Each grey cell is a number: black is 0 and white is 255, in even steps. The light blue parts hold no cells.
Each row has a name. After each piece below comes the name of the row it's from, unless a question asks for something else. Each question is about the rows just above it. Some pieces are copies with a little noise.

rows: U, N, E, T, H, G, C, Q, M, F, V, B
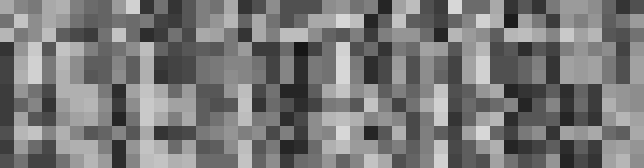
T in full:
[ 52 149 201  87 195 176 127 100 114 141 189 100  73  87  94  87 121 155
  60  60 107  22  67 114 209  80 107  52 121 107 162 155  87 149 182  73
  87  45  87  67 127 149 127 141  67 149]
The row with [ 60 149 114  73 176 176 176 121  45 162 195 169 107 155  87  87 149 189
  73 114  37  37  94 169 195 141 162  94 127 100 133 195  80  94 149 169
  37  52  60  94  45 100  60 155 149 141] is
C
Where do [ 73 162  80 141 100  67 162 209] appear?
G
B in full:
[ 80 114  67  67 114 155 182 155  45 133 189 195 176 182 107 107 107 195
 100 141  60 107 114 149 100 133 195 169  80 100 133 209  67  94  80 162
 114  80  94 149  37  73  52 162 182 141]
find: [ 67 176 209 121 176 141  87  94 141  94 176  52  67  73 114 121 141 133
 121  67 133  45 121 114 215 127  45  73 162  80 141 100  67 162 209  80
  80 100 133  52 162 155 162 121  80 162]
G

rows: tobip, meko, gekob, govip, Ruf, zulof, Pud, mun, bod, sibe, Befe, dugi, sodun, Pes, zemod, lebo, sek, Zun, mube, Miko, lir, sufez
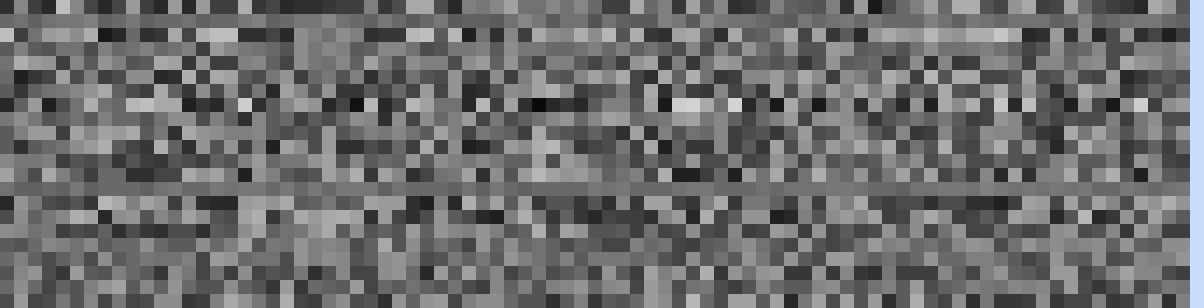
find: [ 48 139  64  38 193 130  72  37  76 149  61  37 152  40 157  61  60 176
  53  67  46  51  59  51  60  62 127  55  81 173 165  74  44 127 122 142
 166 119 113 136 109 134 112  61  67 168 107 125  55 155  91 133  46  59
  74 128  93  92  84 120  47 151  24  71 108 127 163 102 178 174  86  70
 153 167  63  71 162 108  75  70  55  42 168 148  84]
tobip
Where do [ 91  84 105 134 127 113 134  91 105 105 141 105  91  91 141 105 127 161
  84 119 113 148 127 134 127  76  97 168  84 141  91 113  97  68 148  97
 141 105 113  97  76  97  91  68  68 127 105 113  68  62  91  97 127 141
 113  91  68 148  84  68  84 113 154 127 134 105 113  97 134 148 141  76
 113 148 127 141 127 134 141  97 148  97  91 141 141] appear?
Zun

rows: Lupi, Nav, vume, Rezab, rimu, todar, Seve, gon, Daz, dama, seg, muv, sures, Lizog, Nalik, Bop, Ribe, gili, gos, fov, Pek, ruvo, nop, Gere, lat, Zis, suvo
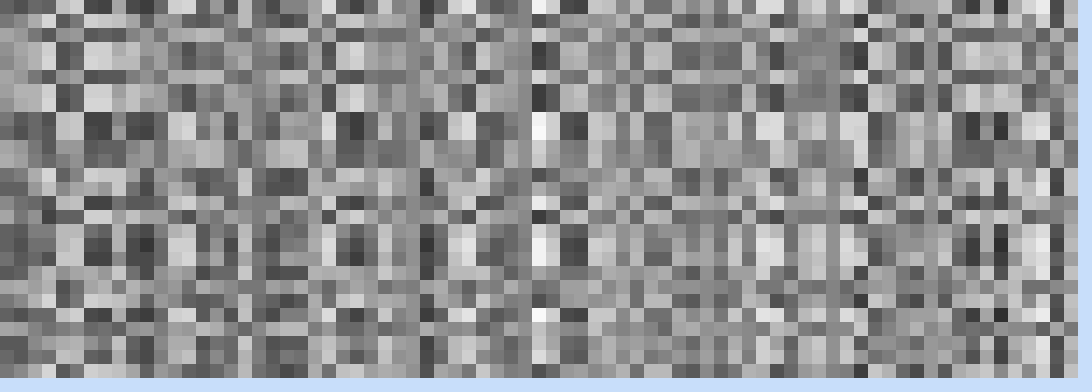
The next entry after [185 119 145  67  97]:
[199]
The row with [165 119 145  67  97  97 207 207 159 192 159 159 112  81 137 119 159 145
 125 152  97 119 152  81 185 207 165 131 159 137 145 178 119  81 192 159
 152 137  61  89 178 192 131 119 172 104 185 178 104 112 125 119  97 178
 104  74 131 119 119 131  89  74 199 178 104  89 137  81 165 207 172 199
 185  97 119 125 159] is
Bop
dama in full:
[104  81 104  89 192 199  74  67 152  74  67 104 199 213 112 159  81 172
 112  89 152 145 152 219  89  61 104 185 119 145  67  97 199 219 104  89
 112 137 249 207  81  67 199 192 125 185 104 104 178 152 165 131 199 119
 219 219 131 178 199 145 213 207  81 112 159 178 159 192  97  61 145  53
 159 213 227  81 165]

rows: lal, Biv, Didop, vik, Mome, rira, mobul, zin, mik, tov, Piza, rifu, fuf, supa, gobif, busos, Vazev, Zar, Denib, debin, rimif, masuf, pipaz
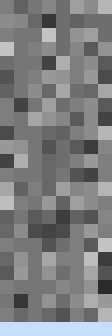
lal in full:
[126  98 118 134 110 159 140 181]
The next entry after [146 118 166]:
[126]
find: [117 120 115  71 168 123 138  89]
Mome

